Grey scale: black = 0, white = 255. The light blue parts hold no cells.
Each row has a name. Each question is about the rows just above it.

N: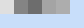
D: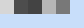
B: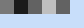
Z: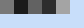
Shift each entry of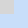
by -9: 205
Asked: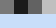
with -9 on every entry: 111 18 89 182

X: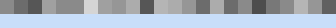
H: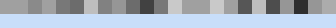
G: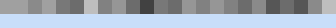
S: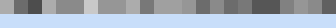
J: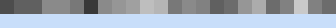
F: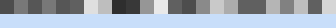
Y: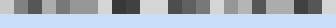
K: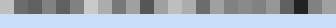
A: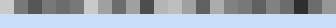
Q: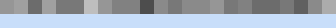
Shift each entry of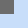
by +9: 117
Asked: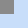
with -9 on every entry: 129
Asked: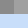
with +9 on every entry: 147 169
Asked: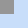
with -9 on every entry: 141
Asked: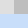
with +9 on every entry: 232 199
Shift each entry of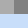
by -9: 163 120
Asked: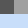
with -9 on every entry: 77 151

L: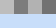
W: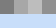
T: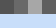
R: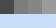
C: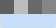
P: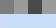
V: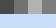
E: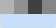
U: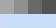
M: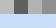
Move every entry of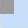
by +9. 164
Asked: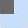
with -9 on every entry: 96
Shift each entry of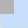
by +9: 187
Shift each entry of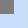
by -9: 115
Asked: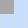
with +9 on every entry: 176

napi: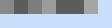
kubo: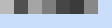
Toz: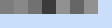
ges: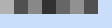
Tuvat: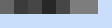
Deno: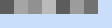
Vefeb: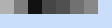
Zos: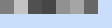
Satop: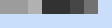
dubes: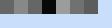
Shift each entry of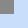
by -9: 127
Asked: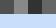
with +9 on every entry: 89 145 59 111

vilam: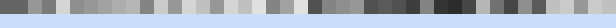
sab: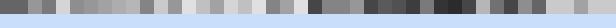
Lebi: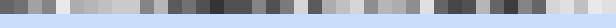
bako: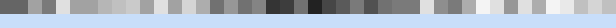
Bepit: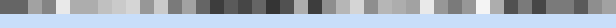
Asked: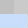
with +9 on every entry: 201 211
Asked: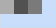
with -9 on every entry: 164 72 113
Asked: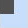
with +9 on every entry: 90
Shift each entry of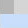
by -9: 173 204
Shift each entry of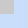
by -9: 193

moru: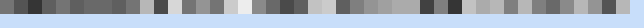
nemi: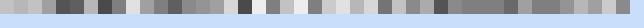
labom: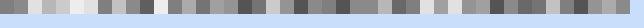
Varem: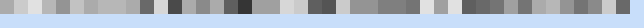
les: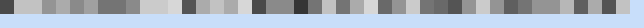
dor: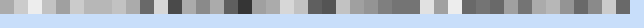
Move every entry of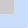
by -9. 194
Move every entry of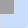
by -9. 151
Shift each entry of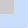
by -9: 194
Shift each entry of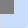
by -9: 118
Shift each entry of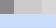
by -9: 129 194 194 206

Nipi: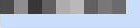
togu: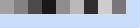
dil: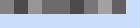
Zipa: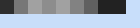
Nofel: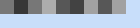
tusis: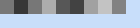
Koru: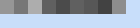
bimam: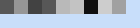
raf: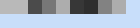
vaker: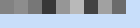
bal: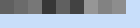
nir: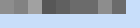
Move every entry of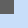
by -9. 87
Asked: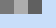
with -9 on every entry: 110 164 87
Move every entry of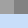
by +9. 170 139
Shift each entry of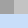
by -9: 152 186

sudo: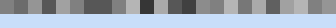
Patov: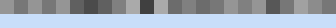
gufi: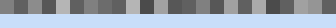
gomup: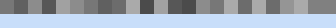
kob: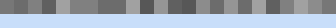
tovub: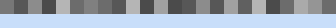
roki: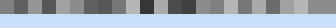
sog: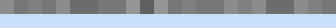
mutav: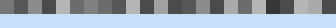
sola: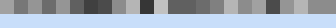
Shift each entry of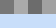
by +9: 128 179 117 170
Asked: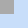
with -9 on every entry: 161
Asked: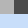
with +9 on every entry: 190 84
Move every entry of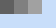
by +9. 105 137 170
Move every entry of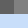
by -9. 87 119
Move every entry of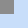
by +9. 149

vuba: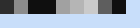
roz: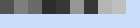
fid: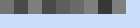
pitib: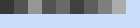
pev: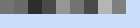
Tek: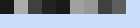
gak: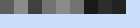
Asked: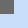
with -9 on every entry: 97
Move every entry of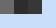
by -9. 97 36 46
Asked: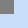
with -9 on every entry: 118

